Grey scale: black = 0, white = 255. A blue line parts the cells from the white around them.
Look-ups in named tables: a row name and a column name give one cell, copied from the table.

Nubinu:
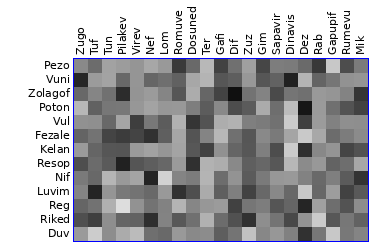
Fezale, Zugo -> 100
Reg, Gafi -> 155
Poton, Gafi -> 137
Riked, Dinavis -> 72
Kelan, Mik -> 82
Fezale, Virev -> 68
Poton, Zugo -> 183
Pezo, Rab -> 56
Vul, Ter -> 83
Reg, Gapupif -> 110
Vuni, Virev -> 149
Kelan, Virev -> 154

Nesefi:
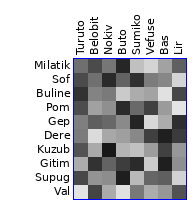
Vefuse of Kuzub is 157
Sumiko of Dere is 136
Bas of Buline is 225
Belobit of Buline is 131
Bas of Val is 151
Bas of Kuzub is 65

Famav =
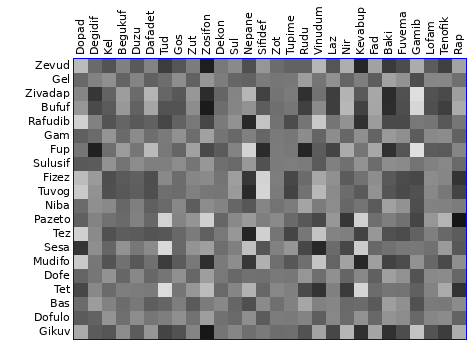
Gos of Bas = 126
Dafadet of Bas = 94
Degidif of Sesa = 142
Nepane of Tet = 178
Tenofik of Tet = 170
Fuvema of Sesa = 120
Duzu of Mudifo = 88
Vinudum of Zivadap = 114
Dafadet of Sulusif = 127
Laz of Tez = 131
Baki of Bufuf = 45
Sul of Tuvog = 154
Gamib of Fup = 223
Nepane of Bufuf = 146
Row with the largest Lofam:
Pazeto

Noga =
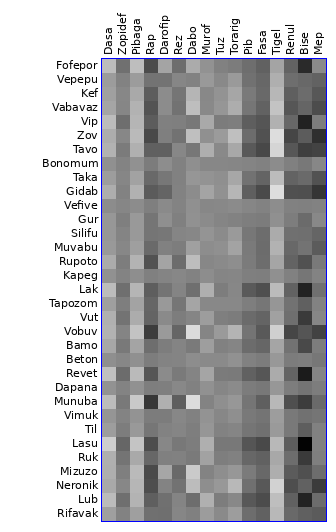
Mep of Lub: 108
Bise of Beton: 126
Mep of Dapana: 125
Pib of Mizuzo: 123
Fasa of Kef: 105
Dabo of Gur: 145
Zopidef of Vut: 115
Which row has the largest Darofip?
Munuba

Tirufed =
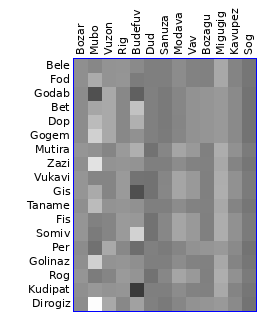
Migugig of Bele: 168
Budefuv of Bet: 194
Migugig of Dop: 153
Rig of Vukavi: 154
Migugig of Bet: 153
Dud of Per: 128
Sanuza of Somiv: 135
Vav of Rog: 153
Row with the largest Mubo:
Dirogiz

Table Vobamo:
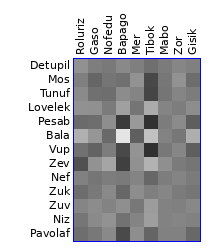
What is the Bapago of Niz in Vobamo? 114
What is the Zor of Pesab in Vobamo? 139
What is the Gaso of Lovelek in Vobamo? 144
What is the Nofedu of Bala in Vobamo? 105
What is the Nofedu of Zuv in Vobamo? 131
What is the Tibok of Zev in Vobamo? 178
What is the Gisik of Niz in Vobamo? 129
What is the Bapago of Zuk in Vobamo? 103
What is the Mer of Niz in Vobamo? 132
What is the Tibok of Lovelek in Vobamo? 171
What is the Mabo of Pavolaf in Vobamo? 129
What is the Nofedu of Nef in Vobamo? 125
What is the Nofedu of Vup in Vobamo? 125
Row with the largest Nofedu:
Zev

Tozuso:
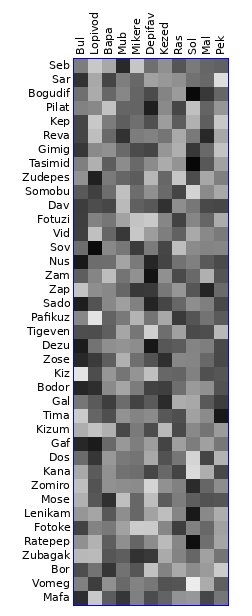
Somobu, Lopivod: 64
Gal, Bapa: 62
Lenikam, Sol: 25
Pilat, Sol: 192
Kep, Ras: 92
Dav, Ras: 142

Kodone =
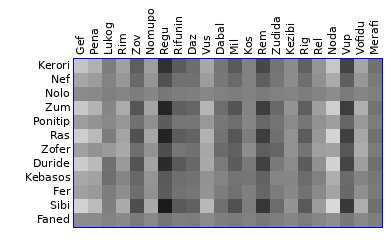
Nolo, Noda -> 140
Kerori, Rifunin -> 91
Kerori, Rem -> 71
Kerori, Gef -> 197
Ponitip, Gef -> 157
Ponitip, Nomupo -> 143
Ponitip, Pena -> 147
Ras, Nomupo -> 166
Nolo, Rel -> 132
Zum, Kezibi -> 147
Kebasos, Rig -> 108
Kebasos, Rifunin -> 110
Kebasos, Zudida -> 133
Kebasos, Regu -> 89
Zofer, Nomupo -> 146
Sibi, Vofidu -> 173

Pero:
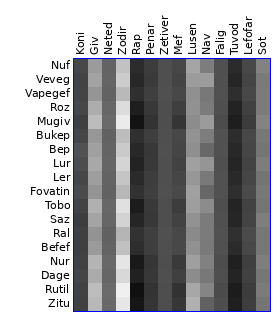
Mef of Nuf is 71
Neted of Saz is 102
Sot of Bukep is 120
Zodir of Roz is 220
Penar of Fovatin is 63
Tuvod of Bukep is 45
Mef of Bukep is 71
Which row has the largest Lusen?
Zitu

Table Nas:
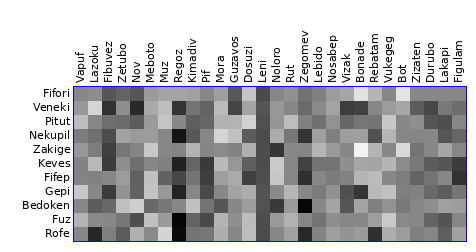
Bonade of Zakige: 243
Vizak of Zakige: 136
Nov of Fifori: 86
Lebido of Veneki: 138
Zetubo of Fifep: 156
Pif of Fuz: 73

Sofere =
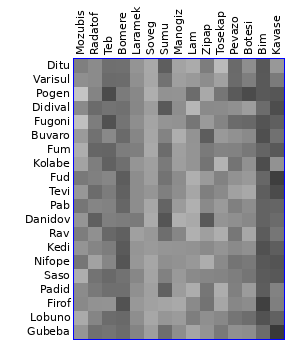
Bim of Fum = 100
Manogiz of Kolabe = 158
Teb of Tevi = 124
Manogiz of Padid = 156
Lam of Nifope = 152
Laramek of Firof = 152
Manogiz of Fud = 140
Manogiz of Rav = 134
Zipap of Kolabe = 116
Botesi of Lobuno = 109
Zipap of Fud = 154
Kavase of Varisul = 123
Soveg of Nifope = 166
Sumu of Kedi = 149
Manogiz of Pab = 155
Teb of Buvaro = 137
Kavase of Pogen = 86

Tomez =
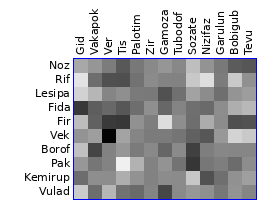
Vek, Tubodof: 117
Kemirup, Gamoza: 140
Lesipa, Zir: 121
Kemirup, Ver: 141
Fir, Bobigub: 79
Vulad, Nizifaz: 143
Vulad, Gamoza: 71
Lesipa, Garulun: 111
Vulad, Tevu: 133
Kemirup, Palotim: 146
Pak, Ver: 131
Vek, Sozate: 97
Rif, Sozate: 200
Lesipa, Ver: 133
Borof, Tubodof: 138
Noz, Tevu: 86
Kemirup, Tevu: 159
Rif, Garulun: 124
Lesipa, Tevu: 157
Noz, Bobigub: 91

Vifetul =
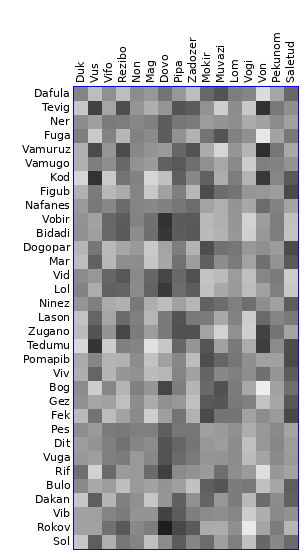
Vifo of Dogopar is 185
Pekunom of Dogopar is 155
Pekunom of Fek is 154
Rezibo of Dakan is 128
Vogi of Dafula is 133
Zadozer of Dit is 117
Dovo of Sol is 140
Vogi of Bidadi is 207
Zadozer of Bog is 181
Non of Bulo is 154
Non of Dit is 133
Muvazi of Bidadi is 178
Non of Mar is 141
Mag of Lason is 182

